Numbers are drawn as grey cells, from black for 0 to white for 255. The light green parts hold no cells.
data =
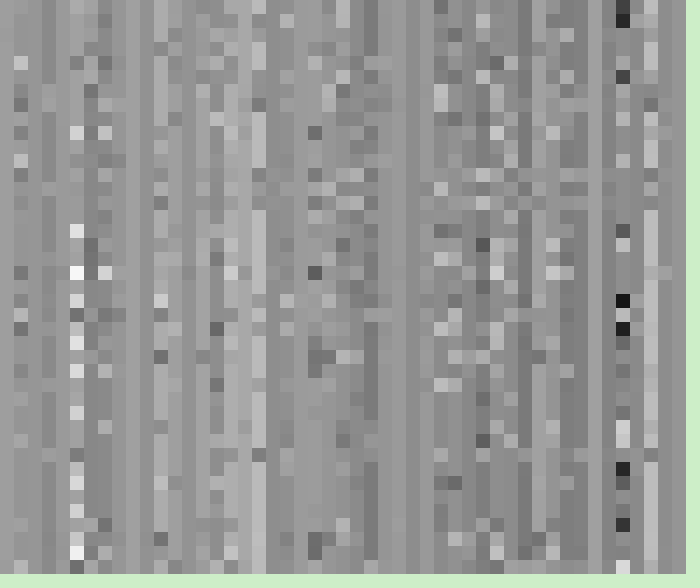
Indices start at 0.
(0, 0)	158
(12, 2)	150
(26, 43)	131
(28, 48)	149
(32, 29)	141
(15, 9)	160
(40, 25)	139
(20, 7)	138
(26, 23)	150
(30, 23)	150
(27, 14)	163
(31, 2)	150
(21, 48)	149
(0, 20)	144
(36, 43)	131
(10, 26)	132
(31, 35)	142
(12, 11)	141
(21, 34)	126
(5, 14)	139
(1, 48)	149
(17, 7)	154
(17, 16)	188
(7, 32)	145
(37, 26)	123
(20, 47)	141
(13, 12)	159
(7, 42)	160
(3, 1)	149
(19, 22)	93
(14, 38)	137
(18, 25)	139
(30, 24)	133
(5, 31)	129
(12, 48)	149
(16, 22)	147
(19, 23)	150
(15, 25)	128
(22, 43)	131
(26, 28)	154

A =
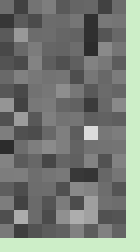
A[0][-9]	110
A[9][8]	125
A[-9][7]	98
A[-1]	[121, 62, 82, 92, 97, 129, 92, 129, 99]
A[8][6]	95
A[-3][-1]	109
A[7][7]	104
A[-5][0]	125
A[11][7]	82
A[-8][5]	93
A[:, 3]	[126, 108, 109, 102, 94, 115, 119, 123, 128, 104, 139, 70, 117, 110, 84, 75, 92]
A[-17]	[110, 65, 115, 126, 89, 101, 103, 65, 107]
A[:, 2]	[115, 75, 108, 124, 131, 120, 114, 120, 88, 76, 126, 103, 110, 109, 106, 107, 82]
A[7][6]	59
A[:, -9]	[110, 55, 90, 72, 83, 105, 87, 149, 81, 126, 44, 131, 125, 94, 125, 79, 121]
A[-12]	[105, 129, 120, 115, 117, 78, 119, 104, 124]
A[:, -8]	[65, 91, 153, 105, 74, 129, 73, 66, 156, 80, 109, 91, 126, 77, 66, 172, 62]
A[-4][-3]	131
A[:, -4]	[101, 118, 99, 109, 95, 78, 119, 97, 118, 93, 99, 96, 56, 137, 76, 173, 129]
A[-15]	[90, 153, 108, 109, 102, 99, 48, 85, 104]
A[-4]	[94, 77, 109, 110, 80, 137, 131, 109, 84]

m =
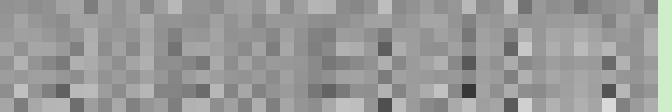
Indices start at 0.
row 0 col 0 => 146
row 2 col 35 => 155
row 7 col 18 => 174
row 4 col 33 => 88
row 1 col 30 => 165
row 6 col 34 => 163
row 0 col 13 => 148
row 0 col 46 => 131
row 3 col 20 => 167
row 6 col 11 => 132
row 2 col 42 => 163
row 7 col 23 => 168
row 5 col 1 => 152
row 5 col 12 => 134
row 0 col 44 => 149
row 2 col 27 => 125
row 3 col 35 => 159
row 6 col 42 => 160
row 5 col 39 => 167
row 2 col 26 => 143
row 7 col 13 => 177
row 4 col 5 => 176
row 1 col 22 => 143
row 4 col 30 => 163
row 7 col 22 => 142
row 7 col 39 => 177
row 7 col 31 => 129
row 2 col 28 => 158
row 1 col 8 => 148
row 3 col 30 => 145
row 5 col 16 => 150
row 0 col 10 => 136
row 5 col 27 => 123
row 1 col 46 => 156
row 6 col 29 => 157
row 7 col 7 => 138
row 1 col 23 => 140
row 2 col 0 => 153
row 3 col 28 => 173

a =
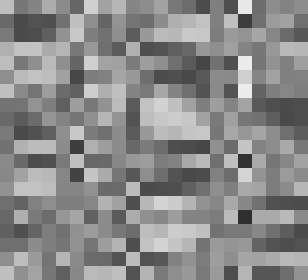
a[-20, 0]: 190
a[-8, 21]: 139
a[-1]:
[191, 144, 163, 118, 95, 136, 186, 182, 191, 82, 180, 121, 142, 153, 121, 154, 77, 181, 86, 86, 110, 146]
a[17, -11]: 211
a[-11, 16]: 167
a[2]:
[121, 75, 77, 96, 146, 200, 126, 113, 143, 92, 153, 186, 184, 201, 199, 124, 154, 147, 166, 134, 107, 88]
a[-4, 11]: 182
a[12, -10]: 83
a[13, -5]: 169
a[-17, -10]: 95
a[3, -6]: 160
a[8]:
[105, 91, 107, 149, 131, 117, 144, 182, 147, 83, 190, 199, 204, 198, 162, 122, 160, 119, 114, 94, 73, 77]
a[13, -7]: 143
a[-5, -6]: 187
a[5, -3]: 162
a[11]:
[137, 106, 76, 80, 121, 191, 103, 105, 135, 152, 157, 124, 130, 168, 185, 112, 192, 50, 170, 118, 135, 162]
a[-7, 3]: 189
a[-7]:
[146, 194, 194, 189, 133, 133, 146, 106, 107, 187, 75, 77, 79, 96, 112, 143, 127, 169, 164, 124, 140, 182]
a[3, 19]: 152
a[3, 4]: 181
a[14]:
[111, 99, 129, 142, 126, 126, 134, 179, 161, 78, 183, 211, 203, 180, 146, 134, 168, 135, 113, 81, 78, 76]
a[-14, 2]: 116
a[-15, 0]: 142
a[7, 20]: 75
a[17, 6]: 117
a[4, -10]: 112
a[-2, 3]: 116
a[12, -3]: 125
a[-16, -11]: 143
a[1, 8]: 147
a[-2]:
[142, 189, 154, 116, 181, 138, 107, 106, 83, 187, 82, 88, 129, 146, 124, 158, 142, 165, 162, 170, 185, 182]
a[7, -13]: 90
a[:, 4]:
[139, 113, 146, 181, 143, 161, 107, 95, 131, 143, 140, 121, 134, 133, 126, 150, 113, 117, 181, 95]
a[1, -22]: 105

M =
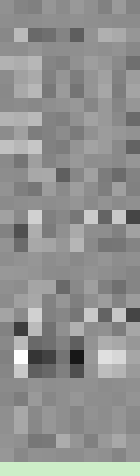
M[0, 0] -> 145
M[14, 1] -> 142
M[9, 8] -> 151
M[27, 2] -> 147
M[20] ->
[144, 141, 165, 164, 105, 137, 159, 128, 112, 133]
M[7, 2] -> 136
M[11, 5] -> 153
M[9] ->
[140, 160, 125, 130, 140, 123, 145, 156, 151, 146]
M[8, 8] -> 138
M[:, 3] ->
[150, 144, 111, 141, 133, 129, 120, 143, 131, 130, 129, 132, 169, 156, 141, 128, 123, 165, 141, 140, 164, 130, 129, 113, 112, 66, 104, 142, 135, 151, 151, 121, 144]
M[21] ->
[140, 160, 168, 130, 150, 127, 144, 157, 132, 156]
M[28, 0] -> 136
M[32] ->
[151, 136, 145, 144, 141, 141, 147, 144, 133, 149]
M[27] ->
[139, 139, 147, 142, 143, 145, 145, 140, 142, 144]
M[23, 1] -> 60
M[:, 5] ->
[153, 145, 94, 143, 145, 126, 116, 152, 145, 123, 148, 153, 135, 158, 149, 119, 170, 182, 137, 142, 137, 127, 118, 177, 95, 23, 79, 145, 151, 133, 134, 149, 141]
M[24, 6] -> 147
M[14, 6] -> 138
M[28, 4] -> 143
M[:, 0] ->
[145, 142, 136, 143, 178, 140, 137, 138, 180, 140, 193, 138, 141, 147, 139, 161, 130, 147, 142, 152, 144, 140, 164, 130, 137, 129, 134, 139, 136, 143, 144, 147, 151]
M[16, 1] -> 80
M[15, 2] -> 209
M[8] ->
[180, 176, 186, 131, 127, 145, 162, 153, 138, 106]
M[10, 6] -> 163
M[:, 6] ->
[144, 143, 147, 146, 158, 148, 149, 134, 162, 145, 163, 142, 161, 142, 138, 203, 142, 138, 143, 147, 159, 144, 201, 141, 147, 153, 148, 145, 142, 146, 143, 128, 147]
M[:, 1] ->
[132, 140, 187, 142, 173, 161, 169, 140, 176, 160, 183, 117, 140, 127, 142, 137, 80, 107, 146, 151, 141, 160, 139, 60, 186, 253, 201, 139, 125, 168, 167, 144, 136]

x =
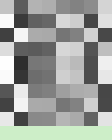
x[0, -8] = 195
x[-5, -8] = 254
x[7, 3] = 169
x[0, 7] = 212
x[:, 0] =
[195, 250, 64, 220, 254, 250, 86, 66, 232]
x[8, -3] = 170
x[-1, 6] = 99
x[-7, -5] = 169
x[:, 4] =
[139, 216, 117, 215, 200, 207, 159, 118, 181]
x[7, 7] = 72
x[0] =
[195, 92, 179, 174, 139, 130, 140, 212]
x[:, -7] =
[92, 58, 245, 94, 46, 53, 235, 243, 64]
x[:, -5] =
[174, 103, 169, 98, 122, 114, 128, 169, 138]
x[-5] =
[254, 46, 119, 122, 200, 186, 78, 239]
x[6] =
[86, 235, 123, 128, 159, 172, 175, 71]
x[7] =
[66, 243, 170, 169, 118, 130, 208, 72]
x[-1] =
[232, 64, 137, 138, 181, 170, 99, 227]
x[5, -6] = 109
